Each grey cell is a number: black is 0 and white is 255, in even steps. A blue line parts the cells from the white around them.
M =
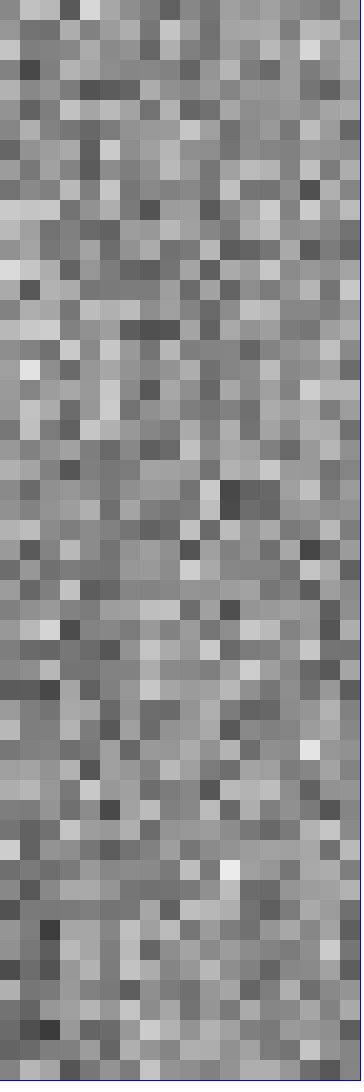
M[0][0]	136
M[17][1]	130
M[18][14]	136
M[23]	[176, 164, 129, 86, 127, 119, 123, 163, 161, 156, 115, 177, 167, 199, 154, 153, 114, 132]
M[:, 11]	[159, 164, 156, 181, 133, 166, 112, 116, 161, 192, 137, 120, 92, 170, 100, 140, 168, 132, 132, 167, 129, 174, 166, 177, 72, 75, 187, 129, 135, 157, 79, 141, 105, 156, 183, 124, 89, 179, 110, 185, 104, 140, 147, 235, 188, 174, 125, 156, 142, 165, 122, 161, 145, 147]
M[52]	[100, 106, 126, 128, 156, 101, 175, 148, 133, 175, 173, 145, 162, 123, 116, 197, 147, 133]
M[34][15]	113
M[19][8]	167
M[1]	[150, 115, 112, 173, 129, 156, 173, 118, 196, 156, 113, 164, 166, 169, 126, 183, 179, 141]
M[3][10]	149
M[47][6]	185
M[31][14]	131
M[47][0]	145
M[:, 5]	[167, 156, 138, 141, 92, 185, 124, 202, 140, 197, 174, 98, 109, 124, 122, 176, 158, 198, 166, 198, 203, 176, 105, 119, 120, 111, 129, 115, 117, 103, 157, 135, 86, 130, 128, 104, 88, 159, 160, 152, 73, 152, 93, 135, 149, 116, 134, 126, 124, 121, 150, 107, 101, 147]
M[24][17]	155
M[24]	[138, 106, 144, 150, 139, 120, 143, 153, 152, 115, 201, 72, 98, 104, 159, 191, 122, 155]
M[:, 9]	[135, 156, 128, 100, 137, 102, 197, 143, 155, 136, 158, 161, 121, 164, 107, 131, 164, 126, 173, 143, 126, 170, 192, 156, 115, 123, 192, 84, 204, 148, 109, 155, 150, 136, 155, 148, 153, 171, 159, 135, 136, 152, 118, 189, 121, 190, 118, 163, 151, 112, 114, 147, 175, 142]
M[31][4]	131
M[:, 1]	[193, 115, 126, 72, 136, 98, 175, 146, 120, 137, 196, 159, 164, 197, 87, 174, 200, 130, 226, 132, 194, 191, 129, 164, 106, 130, 188, 90, 151, 103, 144, 184, 106, 141, 92, 126, 126, 128, 163, 182, 123, 98, 98, 122, 87, 122, 126, 120, 109, 118, 100, 79, 106, 182]
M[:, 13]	[161, 169, 184, 106, 151, 145, 153, 132, 179, 115, 203, 188, 117, 198, 123, 183, 158, 131, 187, 159, 171, 163, 128, 199, 104, 102, 169, 111, 132, 118, 153, 185, 128, 158, 118, 103, 128, 143, 159, 189, 127, 104, 162, 150, 106, 95, 149, 131, 100, 126, 134, 121, 123, 174]
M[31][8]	130
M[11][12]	172
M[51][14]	154
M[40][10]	186
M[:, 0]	[136, 150, 195, 130, 178, 147, 134, 102, 156, 114, 201, 185, 145, 218, 170, 130, 184, 141, 159, 154, 151, 119, 152, 176, 138, 145, 178, 154, 109, 156, 128, 152, 126, 134, 91, 155, 184, 119, 159, 173, 126, 116, 205, 111, 136, 82, 149, 145, 76, 176, 115, 107, 100, 131]
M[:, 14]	[144, 126, 155, 156, 157, 152, 120, 129, 130, 141, 130, 142, 169, 139, 148, 135, 124, 145, 136, 130, 160, 138, 105, 154, 159, 147, 122, 167, 115, 129, 160, 131, 152, 136, 141, 140, 132, 139, 124, 141, 144, 122, 159, 118, 149, 123, 167, 123, 135, 175, 136, 154, 116, 150]
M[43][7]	137
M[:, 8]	[96, 196, 175, 130, 144, 178, 154, 181, 185, 129, 156, 183, 113, 116, 158, 160, 84, 182, 147, 167, 157, 123, 105, 161, 152, 118, 107, 144, 140, 135, 193, 130, 170, 138, 165, 106, 146, 150, 184, 123, 128, 148, 158, 122, 114, 97, 186, 142, 133, 124, 166, 177, 133, 147]

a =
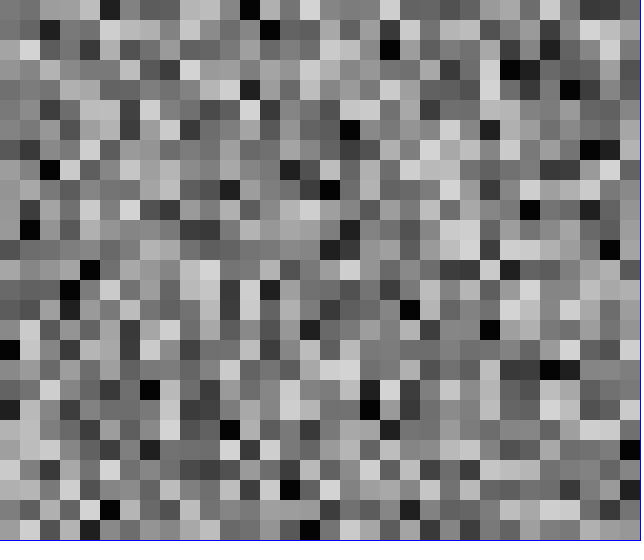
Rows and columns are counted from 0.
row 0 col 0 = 121
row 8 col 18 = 176
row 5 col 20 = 168
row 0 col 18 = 126
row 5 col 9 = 112
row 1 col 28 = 133
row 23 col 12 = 154
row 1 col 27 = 61
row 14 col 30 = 168
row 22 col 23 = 197
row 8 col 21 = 185
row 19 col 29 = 94
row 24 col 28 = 57
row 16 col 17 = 121
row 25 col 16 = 61
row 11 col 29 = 105
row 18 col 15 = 168
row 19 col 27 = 189
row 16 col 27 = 121
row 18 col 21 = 81
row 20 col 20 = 57
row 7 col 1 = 57
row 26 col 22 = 133
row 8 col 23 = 114
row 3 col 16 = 176
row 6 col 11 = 126
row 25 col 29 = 109
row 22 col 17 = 181
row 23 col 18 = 206
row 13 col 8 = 133
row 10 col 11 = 176
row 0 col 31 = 105
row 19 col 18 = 31
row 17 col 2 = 133
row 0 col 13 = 176
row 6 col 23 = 134
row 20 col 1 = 185
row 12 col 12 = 116
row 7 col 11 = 159
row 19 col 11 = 154

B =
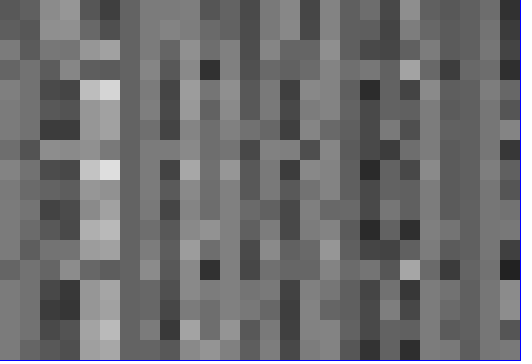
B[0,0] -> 88
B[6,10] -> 110
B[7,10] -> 110
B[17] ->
[123, 101, 88, 79, 159, 167, 99, 100, 88, 137, 148, 128, 94, 125, 72, 124, 131, 86, 51, 98, 46, 124, 121, 93, 118, 121]
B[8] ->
[131, 114, 76, 72, 195, 222, 99, 123, 67, 167, 112, 150, 88, 121, 60, 136, 131, 95, 42, 98, 72, 138, 91, 96, 126, 96]
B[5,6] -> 99
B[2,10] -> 110
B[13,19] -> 86
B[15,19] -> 126
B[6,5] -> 161
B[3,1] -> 114
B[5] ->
[123, 114, 88, 83, 150, 161, 99, 126, 73, 153, 98, 138, 88, 121, 72, 124, 131, 99, 73, 98, 96, 124, 91, 96, 118, 85]
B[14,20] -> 55
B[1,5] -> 79
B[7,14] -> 127
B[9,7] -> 123
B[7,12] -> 72
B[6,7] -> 111
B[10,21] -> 124
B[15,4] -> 150
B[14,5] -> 165
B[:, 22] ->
[88, 91, 91, 61, 94, 91, 97, 91, 91, 91, 91, 116, 91, 59, 114, 106, 91, 121]
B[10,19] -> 118
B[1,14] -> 136
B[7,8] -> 123
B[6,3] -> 60
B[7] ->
[110, 83, 141, 138, 144, 121, 98, 123, 123, 137, 110, 116, 72, 129, 127, 78, 134, 91, 73, 60, 110, 124, 91, 96, 118, 55]
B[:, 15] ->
[70, 72, 101, 107, 136, 124, 133, 78, 136, 114, 127, 124, 105, 102, 128, 131, 130, 124]
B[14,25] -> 139
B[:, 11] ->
[99, 98, 128, 128, 143, 138, 128, 116, 150, 128, 128, 128, 128, 128, 128, 128, 148, 128]
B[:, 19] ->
[72, 68, 70, 97, 98, 98, 122, 60, 98, 98, 118, 98, 67, 86, 113, 126, 98, 98]
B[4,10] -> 117
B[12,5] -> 161
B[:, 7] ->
[123, 123, 123, 133, 123, 126, 111, 123, 123, 123, 121, 110, 124, 139, 103, 103, 123, 100]
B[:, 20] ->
[142, 125, 96, 163, 68, 96, 79, 110, 72, 96, 96, 47, 96, 166, 55, 71, 96, 46]

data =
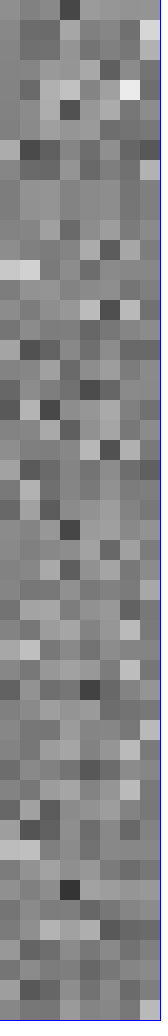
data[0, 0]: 143
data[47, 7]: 127
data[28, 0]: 130
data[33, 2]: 151
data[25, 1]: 161
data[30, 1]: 163
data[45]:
[117, 138, 125, 126, 103, 119, 133, 139]
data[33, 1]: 120
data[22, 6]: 176
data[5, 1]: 139
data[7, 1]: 74
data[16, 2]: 125
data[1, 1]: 108
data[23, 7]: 96
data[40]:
[103, 161, 92, 139, 146, 157, 131, 120]
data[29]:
[133, 119, 120, 144, 121, 129, 123, 167]
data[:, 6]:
[147, 112, 119, 139, 235, 119, 115, 102, 113, 117, 118, 123, 166, 135, 117, 185, 133, 105, 124, 138, 128, 120, 176, 110, 124, 131, 137, 160, 120, 123, 98, 186, 132, 189, 131, 115, 120, 186, 139, 186, 131, 104, 135, 109, 149, 133, 103, 114, 133, 107, 120]
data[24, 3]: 133
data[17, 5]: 140
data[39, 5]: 149
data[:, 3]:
[71, 166, 148, 149, 193, 81, 149, 133, 148, 131, 131, 106, 132, 140, 131, 151, 126, 136, 106, 113, 141, 95, 135, 132, 133, 139, 70, 141, 94, 144, 125, 165, 137, 161, 118, 148, 155, 165, 116, 165, 139, 142, 139, 143, 52, 126, 161, 139, 126, 141, 154]
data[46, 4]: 174
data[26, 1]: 132
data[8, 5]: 126
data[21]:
[131, 134, 169, 95, 145, 165, 120, 139]
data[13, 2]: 122
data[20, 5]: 169
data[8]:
[134, 106, 104, 148, 105, 126, 113, 178]
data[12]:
[141, 128, 124, 132, 171, 92, 166, 125]
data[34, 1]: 146
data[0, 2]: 137
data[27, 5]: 104
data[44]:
[144, 128, 141, 52, 162, 157, 149, 152]
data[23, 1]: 90

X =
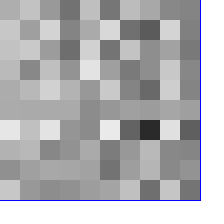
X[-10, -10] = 174
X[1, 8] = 212
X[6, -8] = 227
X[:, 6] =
[188, 112, 195, 122, 132, 160, 99, 152, 158, 192]
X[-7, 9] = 135
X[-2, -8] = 168
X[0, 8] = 136
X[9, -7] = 145
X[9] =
[199, 152, 141, 145, 157, 164, 192, 111, 197, 116]
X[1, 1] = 159
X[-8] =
[194, 201, 156, 110, 209, 116, 195, 142, 162, 121]
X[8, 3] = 166
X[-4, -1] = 95
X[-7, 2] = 191
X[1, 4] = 170
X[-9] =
[199, 159, 211, 132, 170, 216, 112, 91, 212, 128]
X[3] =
[186, 136, 191, 147, 227, 159, 122, 142, 200, 135]
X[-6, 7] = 105
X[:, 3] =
[114, 132, 110, 147, 179, 170, 149, 146, 166, 145]
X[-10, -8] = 153
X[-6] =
[172, 184, 209, 179, 152, 201, 132, 105, 206, 132]
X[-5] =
[171, 170, 170, 170, 140, 151, 160, 156, 166, 159]
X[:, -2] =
[136, 212, 162, 200, 206, 166, 224, 136, 137, 197]
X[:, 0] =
[174, 199, 194, 186, 172, 171, 230, 178, 144, 199]
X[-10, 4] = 191
